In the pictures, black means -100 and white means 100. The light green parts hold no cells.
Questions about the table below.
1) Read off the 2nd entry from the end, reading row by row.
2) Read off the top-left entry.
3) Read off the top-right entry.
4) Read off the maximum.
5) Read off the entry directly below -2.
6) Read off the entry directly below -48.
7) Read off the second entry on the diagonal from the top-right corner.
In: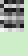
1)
69
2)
47
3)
-60
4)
93
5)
-73
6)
47
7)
24

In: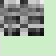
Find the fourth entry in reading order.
49
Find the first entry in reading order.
-54
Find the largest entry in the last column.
84
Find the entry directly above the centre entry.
-7
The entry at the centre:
38
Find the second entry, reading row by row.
60
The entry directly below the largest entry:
38
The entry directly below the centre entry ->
27
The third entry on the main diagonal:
-42
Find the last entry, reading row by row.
-87
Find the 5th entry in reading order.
72
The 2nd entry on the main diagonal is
38
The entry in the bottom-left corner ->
72
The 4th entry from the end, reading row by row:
-87
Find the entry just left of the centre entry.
-77
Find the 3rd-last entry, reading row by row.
-77
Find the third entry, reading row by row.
49

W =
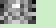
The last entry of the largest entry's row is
6
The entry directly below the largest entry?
19
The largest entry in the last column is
52
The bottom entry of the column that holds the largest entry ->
62
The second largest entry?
87
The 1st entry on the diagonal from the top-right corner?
-91
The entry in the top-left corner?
-35
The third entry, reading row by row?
19
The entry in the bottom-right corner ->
-48
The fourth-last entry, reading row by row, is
19
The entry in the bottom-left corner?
-59
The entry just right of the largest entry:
-35
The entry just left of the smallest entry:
-35

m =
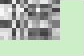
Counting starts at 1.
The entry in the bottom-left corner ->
55
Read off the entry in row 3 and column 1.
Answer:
94
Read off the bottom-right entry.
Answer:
33
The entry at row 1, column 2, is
-48
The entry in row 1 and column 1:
-36
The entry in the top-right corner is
-24
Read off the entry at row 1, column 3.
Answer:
-36
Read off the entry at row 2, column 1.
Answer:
81
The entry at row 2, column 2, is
68

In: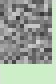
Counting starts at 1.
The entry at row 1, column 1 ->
13
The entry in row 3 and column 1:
-10
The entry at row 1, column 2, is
1
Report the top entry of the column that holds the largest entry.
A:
-22
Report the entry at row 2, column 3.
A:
26
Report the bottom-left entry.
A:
36
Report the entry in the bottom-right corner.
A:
13
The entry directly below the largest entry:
26
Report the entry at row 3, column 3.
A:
46
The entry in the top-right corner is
13
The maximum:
66
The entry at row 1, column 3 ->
26
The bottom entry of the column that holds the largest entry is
13
